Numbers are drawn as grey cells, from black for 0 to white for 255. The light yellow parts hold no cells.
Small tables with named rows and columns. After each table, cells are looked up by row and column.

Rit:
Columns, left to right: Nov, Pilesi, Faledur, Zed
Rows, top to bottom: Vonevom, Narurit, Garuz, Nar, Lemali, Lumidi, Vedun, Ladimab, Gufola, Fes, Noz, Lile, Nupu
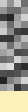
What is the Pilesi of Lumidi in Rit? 55
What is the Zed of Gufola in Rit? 170
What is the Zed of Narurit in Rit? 149
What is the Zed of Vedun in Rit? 135
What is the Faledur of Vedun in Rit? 171
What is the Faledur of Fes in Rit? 69
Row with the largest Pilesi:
Fes

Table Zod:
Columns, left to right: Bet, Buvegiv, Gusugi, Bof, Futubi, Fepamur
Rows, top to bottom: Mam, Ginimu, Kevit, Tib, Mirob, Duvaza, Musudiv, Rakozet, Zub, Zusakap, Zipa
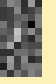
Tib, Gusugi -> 113
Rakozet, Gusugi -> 109
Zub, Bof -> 134
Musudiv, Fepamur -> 76
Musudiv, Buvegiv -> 165
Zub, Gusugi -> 61
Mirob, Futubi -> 139
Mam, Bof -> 47
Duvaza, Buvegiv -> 101
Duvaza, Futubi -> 42
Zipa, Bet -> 119
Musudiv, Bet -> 105
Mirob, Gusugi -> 194
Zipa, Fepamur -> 109
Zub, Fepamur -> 62

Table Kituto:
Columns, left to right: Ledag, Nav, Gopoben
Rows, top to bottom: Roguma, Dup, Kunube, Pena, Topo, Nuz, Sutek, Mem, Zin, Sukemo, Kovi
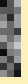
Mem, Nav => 123
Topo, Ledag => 108
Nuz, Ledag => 163
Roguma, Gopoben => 178
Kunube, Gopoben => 158
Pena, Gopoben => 158
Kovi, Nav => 95
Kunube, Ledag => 126
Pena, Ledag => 163
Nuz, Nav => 113
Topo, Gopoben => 60
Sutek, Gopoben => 197
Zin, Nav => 68
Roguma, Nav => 86
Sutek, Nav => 150
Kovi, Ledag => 144
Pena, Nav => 104
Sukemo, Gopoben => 41
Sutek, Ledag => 89
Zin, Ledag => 126
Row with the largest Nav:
Sutek

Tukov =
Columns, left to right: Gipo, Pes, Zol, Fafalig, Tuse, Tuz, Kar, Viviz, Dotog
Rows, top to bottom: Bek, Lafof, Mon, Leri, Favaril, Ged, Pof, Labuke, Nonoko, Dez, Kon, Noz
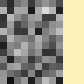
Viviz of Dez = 95
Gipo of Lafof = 177
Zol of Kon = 93
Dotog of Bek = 76
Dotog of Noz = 31
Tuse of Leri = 140

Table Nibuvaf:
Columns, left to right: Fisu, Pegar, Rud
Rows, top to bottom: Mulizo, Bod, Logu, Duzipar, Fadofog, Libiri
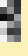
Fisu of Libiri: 243
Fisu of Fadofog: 197
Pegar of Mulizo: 111
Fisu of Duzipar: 231
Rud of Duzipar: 111
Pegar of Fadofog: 58
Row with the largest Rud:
Logu

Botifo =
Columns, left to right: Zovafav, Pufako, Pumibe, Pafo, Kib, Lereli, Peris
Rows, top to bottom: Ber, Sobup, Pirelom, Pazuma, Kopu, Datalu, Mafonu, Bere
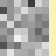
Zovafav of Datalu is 128
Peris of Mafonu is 221
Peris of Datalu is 114
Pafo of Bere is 171
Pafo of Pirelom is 151
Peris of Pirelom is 147
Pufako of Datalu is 161
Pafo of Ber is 170
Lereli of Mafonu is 181
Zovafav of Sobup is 79
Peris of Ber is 181
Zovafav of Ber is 159
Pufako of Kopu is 132
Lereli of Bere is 209
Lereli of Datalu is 133
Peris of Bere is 191
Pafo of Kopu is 200
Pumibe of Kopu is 206
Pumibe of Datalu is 241
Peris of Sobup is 161

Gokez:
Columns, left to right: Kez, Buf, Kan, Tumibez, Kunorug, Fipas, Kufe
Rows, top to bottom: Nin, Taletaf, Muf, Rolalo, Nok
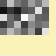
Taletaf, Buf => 55
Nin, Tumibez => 98
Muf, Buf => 106
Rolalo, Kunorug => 138
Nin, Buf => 191
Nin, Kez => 87
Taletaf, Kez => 16
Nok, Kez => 121

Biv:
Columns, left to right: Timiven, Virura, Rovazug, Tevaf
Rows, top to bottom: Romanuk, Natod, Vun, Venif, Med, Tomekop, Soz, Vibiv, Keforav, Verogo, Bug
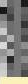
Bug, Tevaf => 76
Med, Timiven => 201
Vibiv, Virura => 173
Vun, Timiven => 122
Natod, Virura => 88
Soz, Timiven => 215
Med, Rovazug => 117
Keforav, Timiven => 167
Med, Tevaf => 95
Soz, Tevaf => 142
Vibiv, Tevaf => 102
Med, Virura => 109
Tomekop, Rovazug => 119
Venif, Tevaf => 53
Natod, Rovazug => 119

